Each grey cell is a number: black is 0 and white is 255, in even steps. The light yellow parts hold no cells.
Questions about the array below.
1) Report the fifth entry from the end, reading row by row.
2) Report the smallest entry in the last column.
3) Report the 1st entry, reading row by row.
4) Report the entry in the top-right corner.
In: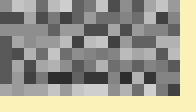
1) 178
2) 65
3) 142
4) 154

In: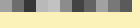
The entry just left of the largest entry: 185
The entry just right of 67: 99

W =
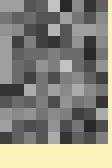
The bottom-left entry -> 64
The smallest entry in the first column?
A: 52
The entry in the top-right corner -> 96
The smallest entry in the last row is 52
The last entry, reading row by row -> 127
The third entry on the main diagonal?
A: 76
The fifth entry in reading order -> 194
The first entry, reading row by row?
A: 159
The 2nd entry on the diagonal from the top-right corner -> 85
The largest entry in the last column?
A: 171
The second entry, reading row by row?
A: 159
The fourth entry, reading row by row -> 96
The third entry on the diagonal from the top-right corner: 159
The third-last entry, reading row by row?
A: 96
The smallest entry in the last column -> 52
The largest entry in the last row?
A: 171
